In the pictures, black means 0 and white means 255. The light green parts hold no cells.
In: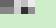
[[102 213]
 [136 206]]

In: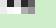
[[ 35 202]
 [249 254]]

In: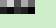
[[210  77]
 [ 11  46]]

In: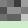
[[111  60]
 [147 145]]

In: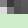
[[ 59  82]
 [120  78]]

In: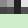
[[163  33]
 [ 75  35]]

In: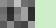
[[122 193]
 [ 42 116]]
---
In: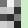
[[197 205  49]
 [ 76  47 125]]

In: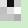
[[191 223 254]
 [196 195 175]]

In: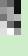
[[153 170  14]
 [117 170 180]]

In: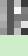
[[169  86 248]
 [181  86 120]]

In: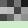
[[193 186  68]
 [ 69 103 173]]

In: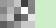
[[131 182 138]
 [163 203  75]]

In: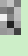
[[126 109 191]
 [241 135 188]]

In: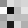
[[252  13 185]
 [162 196 189]]
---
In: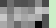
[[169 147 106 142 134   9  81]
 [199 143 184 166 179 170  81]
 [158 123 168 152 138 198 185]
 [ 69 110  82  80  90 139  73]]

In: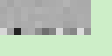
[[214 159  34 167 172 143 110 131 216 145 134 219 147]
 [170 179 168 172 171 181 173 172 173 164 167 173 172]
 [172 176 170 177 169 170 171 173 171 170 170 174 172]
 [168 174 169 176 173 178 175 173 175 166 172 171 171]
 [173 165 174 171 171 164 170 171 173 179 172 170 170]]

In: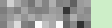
[[127 172 219 129 119 249 193 169 247 102 138  49 115]
 [137 154 173 148 171 150 169 167 157 117 174 143 147]
 [125 146 128 164 134 127 131 157 152  53 130 152 138]
 [146 208 169 142 117 165 132 175 129 135  97 155 162]]

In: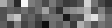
[[ 95  60 127  68  91  57  14 110  89 114  58 175 136  81 117  99]
 [ 83 167 197  87 100  71 106 115 113  25  86  80 197 226 150 104]
 [ 81  98  89 112  85 110 162  93  47 126 143 155 179  81 128  76]
 [172 115  40 248 124 108  74 121  84  57  63  83 210 116  72  47]]

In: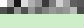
[[ 80  53 145  80 149 102 130 152 141 150 187  75]
 [253 164  22 220 176 147  58 124 209 162  95  88]]

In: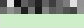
[[110 144 123  32 119  25 132  93 103  82  69 150]
 [ 62 226  13  96  71  35  97  62 102 124 224 147]]

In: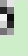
[[114 159]
 [211  41]
 [244  13]
 [ 34 116]
 [156 228]]
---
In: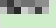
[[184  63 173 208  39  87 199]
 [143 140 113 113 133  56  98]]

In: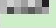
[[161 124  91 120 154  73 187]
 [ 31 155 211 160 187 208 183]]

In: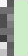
[[103 195]
 [ 94 228]
 [128  61]
 [111 111]
 [124  78]
 [145  78]
 [111 111]
 [ 90 245]]

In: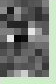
[[ 97  80 118 205 163 116  62]
 [ 56 115  88  83  92  59  66]
 [ 75 105  77 110 116  84 106]
 [ 97  51 105 101  61 100  80]
 [109 112 100  77  45  83  61]
 [142 138 154  14   5 228 107]
 [ 88 158 229  65 102 126 126]
 [ 87  93 139  37  36  38 103]
 [ 62  46  75  70 127  73  47]
 [ 97  50  75  96 152  25 142]
 [126  88  84  72  88 109 118]]

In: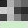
[[ 74 131 185  65]
 [ 43  62 194 205]
 [102 129 175  38]]

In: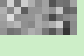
[[140  51 133  86 118 162 174 150 121 113 146]
 [138  73 206 174 159 170 136 144 183 169 155]
 [145 138 120  73 132 168 149 147 143 222 164]
 [106  96 198 146 163 148 147  93 202 136 177]
 [161 112 117  83 161 138 174 204 114 211 134]]
